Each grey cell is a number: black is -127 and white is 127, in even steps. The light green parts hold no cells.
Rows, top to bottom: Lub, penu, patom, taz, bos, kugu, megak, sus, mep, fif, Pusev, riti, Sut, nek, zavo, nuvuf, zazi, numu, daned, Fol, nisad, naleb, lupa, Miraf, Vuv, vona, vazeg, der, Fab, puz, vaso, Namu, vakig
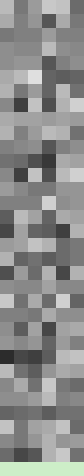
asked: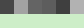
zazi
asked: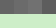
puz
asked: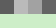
nuvuf
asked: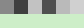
Sut
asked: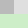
kugu
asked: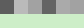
nuvuf

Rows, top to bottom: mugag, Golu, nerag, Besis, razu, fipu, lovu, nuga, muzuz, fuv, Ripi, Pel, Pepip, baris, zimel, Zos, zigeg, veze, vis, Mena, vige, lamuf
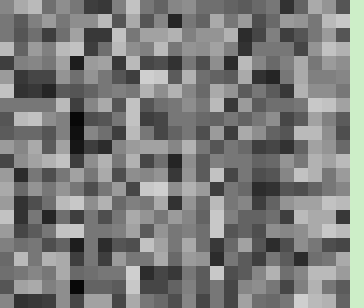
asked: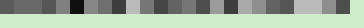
fuv
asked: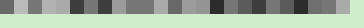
vis
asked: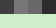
baris

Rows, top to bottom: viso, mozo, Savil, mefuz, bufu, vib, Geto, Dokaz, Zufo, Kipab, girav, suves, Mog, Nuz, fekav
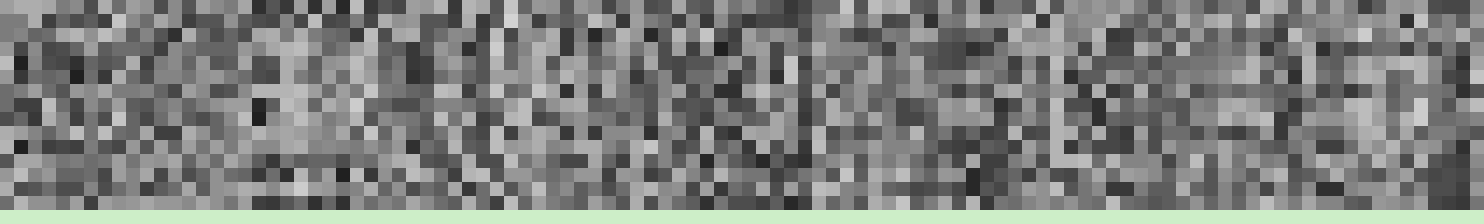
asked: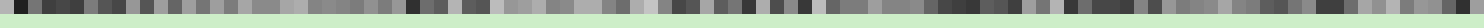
girav
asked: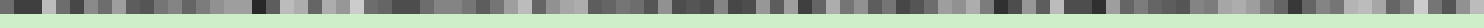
Dokaz
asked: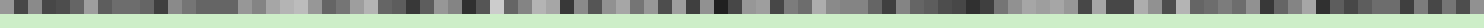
mefuz
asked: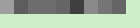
mefuz
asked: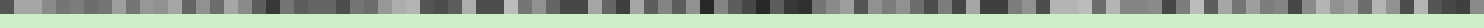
suves
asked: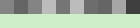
Kipab
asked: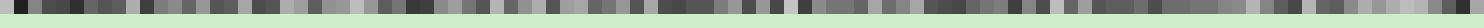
bufu

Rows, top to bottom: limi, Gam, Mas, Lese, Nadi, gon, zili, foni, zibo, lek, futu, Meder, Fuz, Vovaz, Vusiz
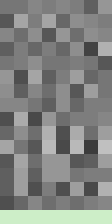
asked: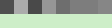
zibo
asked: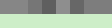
foni
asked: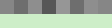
Mas
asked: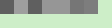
Fuz

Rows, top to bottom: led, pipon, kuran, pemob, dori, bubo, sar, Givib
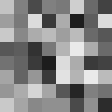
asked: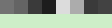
dori
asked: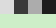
pipon

